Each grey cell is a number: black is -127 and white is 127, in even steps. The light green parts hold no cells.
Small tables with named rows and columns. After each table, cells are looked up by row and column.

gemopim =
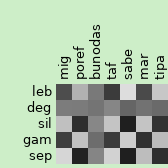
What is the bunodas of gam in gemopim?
-18
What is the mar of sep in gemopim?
61
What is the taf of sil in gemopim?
68
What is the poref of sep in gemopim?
-93
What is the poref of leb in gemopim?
49
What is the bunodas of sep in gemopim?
5
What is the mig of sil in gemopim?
64
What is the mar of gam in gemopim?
-79
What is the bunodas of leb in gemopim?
-6
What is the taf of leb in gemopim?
-68
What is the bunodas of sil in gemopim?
7
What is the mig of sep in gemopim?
86
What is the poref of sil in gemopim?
-81
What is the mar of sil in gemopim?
68
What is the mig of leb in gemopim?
-50
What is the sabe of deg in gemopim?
-26

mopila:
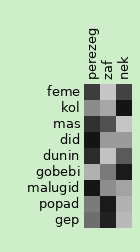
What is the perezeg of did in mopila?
-107
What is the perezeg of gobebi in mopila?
49
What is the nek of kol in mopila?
-107
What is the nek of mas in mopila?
69
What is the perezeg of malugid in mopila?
-105
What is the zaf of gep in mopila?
-95

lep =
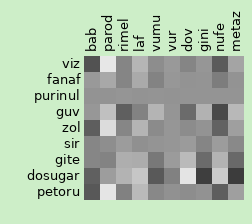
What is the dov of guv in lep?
-20
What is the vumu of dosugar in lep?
-38
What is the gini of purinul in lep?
20
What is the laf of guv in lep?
2
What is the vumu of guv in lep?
52
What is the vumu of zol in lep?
11
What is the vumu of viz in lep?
13
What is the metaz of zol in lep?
31
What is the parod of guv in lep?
64
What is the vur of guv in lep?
21
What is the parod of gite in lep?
3
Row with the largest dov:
dosugar

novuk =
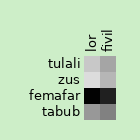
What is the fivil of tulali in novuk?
37
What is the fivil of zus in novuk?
54
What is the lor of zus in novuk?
92
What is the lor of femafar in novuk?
-125
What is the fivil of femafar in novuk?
-95
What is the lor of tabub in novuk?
24
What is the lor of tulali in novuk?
72
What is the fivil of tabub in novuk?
1
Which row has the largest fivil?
zus

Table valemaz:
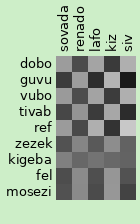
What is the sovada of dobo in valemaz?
28
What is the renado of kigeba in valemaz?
-24
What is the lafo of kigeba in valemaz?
-12
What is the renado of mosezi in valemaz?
10
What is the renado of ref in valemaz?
-54
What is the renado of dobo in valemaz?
-51
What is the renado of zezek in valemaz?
5
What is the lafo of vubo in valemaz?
35
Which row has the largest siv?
ref

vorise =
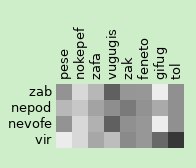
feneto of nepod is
18
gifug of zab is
109
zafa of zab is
55
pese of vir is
108
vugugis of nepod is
14
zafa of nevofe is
49
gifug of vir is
-23
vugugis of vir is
61
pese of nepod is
56
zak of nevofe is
16
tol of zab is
16
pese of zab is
19
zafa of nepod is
35
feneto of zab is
23
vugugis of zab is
-31
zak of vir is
10

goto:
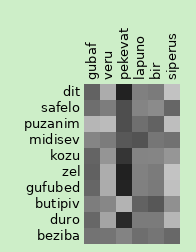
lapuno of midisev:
-44
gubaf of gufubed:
-25
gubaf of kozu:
-27
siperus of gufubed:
64
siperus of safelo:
-25
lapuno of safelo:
4
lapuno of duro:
-4
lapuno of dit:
0
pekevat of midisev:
-39
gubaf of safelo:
-17
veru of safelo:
-2
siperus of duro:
54
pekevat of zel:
-94
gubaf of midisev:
5
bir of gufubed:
-5
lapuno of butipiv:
-29
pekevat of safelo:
-49
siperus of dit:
66
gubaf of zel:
-30
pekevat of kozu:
-74

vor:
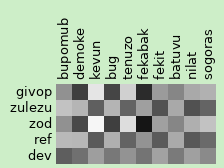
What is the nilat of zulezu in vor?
-46
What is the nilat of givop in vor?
41
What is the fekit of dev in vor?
34
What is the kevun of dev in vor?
30
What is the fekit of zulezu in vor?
-45
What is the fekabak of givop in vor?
-84
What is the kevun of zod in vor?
118
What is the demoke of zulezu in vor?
53
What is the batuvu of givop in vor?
6
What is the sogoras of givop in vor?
49
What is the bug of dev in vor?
-7
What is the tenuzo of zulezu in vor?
-28
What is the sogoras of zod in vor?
66
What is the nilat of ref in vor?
-39
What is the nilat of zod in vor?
47
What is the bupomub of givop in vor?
17

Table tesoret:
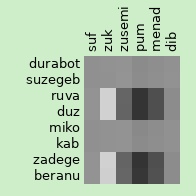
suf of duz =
19
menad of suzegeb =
15
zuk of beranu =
79
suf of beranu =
19
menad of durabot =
14
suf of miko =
16
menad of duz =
-48
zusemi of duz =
-27
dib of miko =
17
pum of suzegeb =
12
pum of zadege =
-75
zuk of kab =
18
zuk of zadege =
81
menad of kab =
14
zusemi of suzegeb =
20
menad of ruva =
-48

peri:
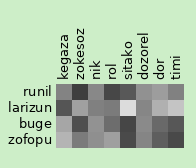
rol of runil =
-56
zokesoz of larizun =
32
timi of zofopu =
-54
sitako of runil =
-39
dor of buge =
-22
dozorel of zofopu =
5
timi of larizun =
68
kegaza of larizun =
-42
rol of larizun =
-4
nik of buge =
18
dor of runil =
29
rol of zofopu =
31
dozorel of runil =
17
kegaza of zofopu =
52
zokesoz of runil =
-65
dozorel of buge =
10
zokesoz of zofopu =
-4
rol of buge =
-18

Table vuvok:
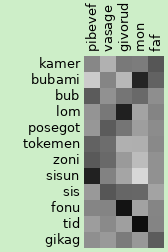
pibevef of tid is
29
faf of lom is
4
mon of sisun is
87
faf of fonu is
5
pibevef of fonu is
5
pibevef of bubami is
75
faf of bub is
14
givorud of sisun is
37
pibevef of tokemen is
-29
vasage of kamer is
49
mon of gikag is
24
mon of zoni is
60
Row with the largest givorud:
bubami

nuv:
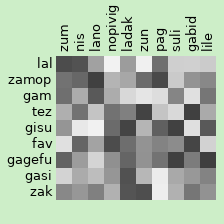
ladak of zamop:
39
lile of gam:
-9
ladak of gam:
88
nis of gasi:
43
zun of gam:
101
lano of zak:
0

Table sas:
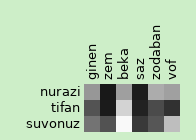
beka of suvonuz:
121
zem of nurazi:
-103
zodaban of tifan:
-52
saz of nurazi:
-99
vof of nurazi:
32
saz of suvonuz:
-70
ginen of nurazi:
23
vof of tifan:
-78
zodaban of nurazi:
44
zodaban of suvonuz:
-41
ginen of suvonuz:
-12
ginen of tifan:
-44
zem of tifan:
-100
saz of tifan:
-93
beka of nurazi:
31
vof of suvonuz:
62
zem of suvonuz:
-45
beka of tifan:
83
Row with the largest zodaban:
nurazi

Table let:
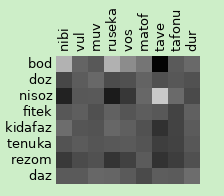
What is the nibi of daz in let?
-37
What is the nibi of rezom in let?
-70
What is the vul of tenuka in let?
-36
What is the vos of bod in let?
12
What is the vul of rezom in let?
-52
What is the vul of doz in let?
-35
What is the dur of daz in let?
-18
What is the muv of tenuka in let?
-42
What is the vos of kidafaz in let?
-32
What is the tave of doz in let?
-47
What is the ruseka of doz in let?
-51
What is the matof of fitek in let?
-34
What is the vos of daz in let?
-37
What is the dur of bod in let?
-22
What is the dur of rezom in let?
-47
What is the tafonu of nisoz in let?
-21

